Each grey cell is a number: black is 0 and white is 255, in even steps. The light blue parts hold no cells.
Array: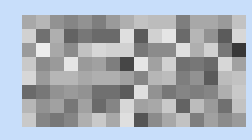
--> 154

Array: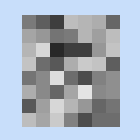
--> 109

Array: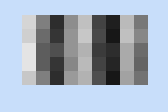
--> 114

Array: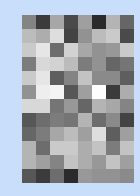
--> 138

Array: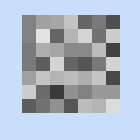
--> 220

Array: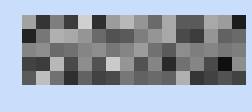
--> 66
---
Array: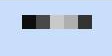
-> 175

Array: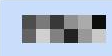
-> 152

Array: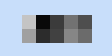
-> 134

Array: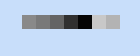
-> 200

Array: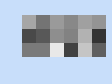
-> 197

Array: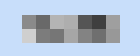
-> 111
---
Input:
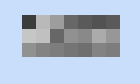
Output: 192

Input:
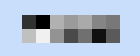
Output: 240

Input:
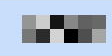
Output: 43

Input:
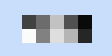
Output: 129

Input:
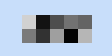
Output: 50

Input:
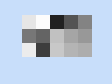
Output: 100

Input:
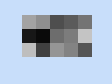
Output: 10

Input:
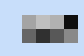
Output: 48

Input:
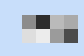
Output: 236

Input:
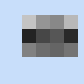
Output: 71
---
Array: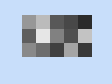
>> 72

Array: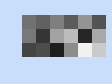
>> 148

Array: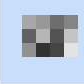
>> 110

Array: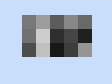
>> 135

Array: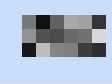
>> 161

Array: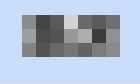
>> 91

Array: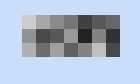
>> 88

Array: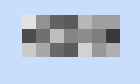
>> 159
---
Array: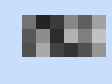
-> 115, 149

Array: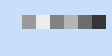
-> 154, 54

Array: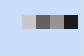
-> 200, 27

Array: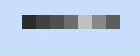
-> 43, 93

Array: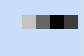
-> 195, 60

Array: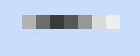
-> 178, 238

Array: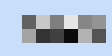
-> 98, 84

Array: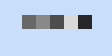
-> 104, 39
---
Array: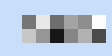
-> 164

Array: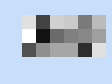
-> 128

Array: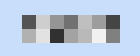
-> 191

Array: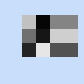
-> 22

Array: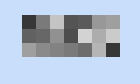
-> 211

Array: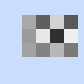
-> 232

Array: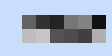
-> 118

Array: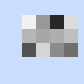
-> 167

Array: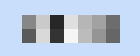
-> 182

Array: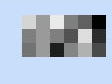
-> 82
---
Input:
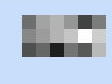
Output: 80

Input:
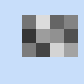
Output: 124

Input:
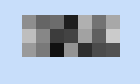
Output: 154

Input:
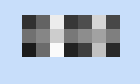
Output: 27

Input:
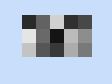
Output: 195

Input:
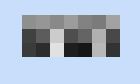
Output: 59

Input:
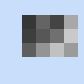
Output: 94

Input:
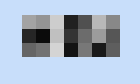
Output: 101

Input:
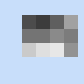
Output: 202

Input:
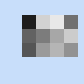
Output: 85
